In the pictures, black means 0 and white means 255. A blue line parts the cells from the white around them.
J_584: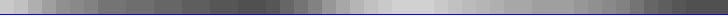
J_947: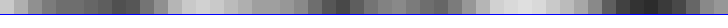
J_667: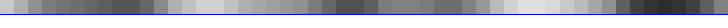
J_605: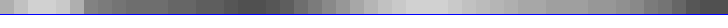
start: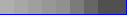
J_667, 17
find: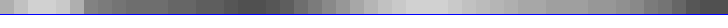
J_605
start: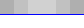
J_667, 12
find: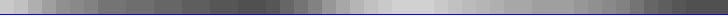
J_584

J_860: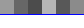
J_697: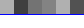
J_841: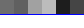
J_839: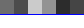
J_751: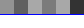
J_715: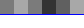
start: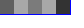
J_751, 1
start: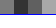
J_715, 2

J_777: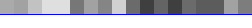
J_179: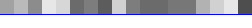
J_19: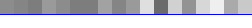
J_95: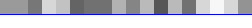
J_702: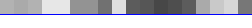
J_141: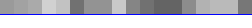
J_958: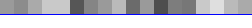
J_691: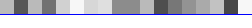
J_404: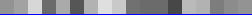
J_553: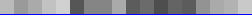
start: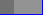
J_141, 5
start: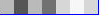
J_95, 10
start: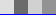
J_19, 10
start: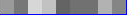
J_95, 1
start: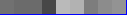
J_404, 9
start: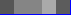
J_553, 5
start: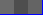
J_553, 10

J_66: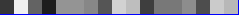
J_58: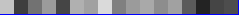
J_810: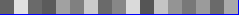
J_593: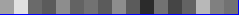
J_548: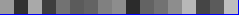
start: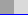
J_58, 6
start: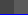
J_548, 14
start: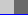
J_810, 6
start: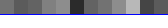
J_548, 4
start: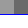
J_810, 14

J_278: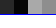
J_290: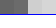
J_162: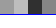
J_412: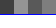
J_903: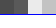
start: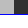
J_162, 1
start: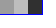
J_162, 0

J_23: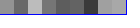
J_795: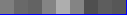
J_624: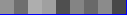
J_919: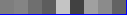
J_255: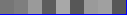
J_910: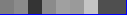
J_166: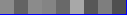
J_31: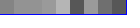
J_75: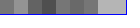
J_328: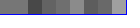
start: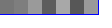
J_255, 0
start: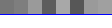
J_255, 0

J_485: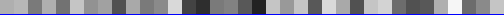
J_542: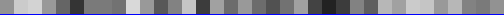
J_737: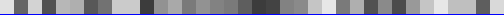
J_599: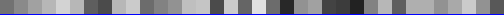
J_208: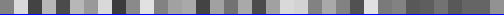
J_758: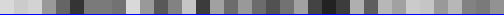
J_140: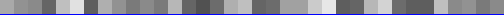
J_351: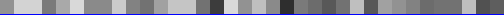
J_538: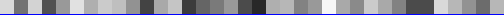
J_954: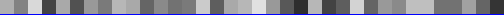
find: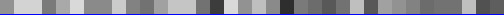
J_351
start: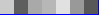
J_954, 14
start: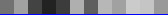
J_758, 20
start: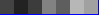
J_542, 22
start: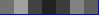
J_542, 20

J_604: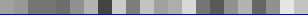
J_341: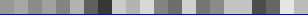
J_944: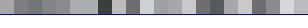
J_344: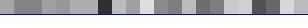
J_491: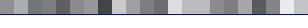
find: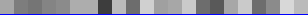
J_944
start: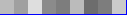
J_344, 8
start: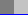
J_604, 9

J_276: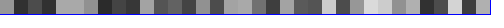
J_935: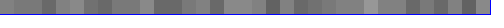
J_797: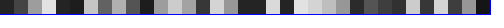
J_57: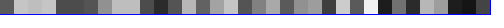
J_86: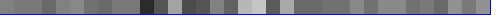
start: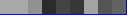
J_276, 4
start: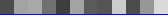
J_276, 15
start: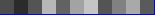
J_57, 10
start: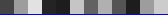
J_797, 1

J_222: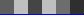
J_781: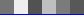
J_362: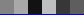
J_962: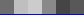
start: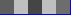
J_222, 0
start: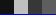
J_362, 2
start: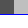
J_781, 2
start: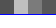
J_781, 2
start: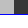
J_362, 3
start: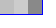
J_962, 1

